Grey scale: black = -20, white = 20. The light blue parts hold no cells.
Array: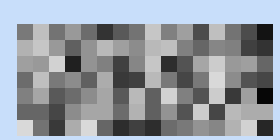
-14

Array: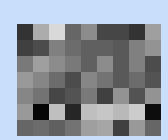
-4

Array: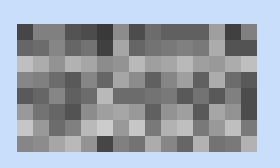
8

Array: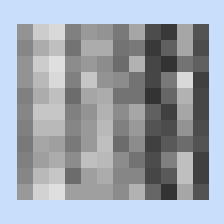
-7

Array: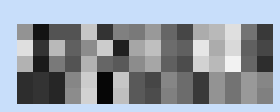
0
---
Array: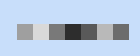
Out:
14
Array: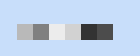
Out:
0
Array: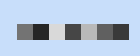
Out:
-14
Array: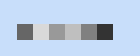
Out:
14
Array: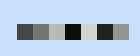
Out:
-2
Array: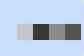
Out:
-11
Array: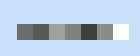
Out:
-6
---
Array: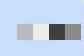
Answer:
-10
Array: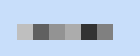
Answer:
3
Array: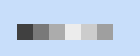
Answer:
7
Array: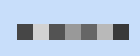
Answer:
-7
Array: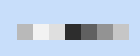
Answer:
15
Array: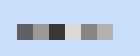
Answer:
-11
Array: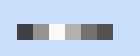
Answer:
19
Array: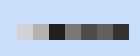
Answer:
-15
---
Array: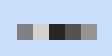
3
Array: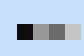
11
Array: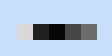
-3
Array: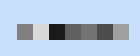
5
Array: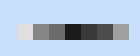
5
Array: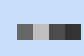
-12
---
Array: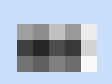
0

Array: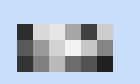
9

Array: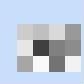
-2

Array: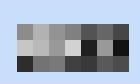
-1

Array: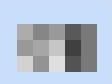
15

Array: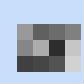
-7
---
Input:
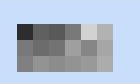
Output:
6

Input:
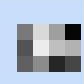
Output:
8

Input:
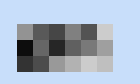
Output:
5

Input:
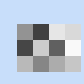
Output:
19

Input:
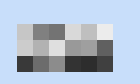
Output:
-5

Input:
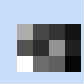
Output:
-15

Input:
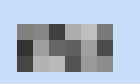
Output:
-8

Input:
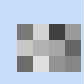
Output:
-4
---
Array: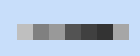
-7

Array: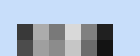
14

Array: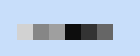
-18

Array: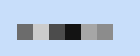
-17

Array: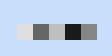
-16

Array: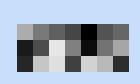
-9

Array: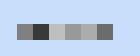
4

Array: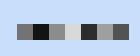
14
